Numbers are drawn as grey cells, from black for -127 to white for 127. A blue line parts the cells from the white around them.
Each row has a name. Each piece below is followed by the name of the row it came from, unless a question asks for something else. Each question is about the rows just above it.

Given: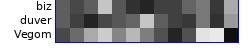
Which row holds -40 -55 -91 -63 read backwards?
duver
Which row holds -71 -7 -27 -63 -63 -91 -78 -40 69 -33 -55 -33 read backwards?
biz
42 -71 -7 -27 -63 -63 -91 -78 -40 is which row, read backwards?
biz
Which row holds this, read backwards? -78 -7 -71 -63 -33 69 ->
duver

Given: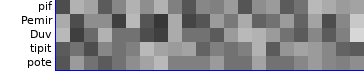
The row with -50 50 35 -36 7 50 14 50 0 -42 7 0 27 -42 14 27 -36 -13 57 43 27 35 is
pif
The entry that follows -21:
50
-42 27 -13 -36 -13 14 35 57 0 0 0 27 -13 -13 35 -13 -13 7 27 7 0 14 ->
pote
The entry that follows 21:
35
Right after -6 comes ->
43

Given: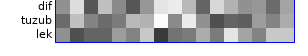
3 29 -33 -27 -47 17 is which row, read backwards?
tuzub
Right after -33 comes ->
29

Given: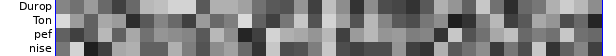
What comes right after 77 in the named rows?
56
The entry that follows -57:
-76
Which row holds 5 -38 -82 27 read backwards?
Ton
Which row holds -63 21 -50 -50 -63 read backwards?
nise
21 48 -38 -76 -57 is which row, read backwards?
Durop
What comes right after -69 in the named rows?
-8
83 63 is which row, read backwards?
Durop

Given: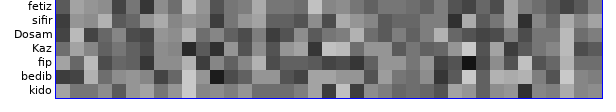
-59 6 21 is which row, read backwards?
bedib
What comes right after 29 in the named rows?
-9
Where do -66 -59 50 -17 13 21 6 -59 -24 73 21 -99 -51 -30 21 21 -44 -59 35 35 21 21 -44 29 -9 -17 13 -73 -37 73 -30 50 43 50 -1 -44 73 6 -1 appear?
bedib

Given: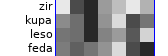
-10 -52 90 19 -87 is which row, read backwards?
kupa
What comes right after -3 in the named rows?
-31
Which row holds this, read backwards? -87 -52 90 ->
feda

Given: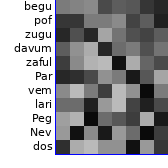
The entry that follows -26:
-53
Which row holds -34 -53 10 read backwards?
begu
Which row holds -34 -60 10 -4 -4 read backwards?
pof
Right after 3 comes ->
10
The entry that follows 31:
50

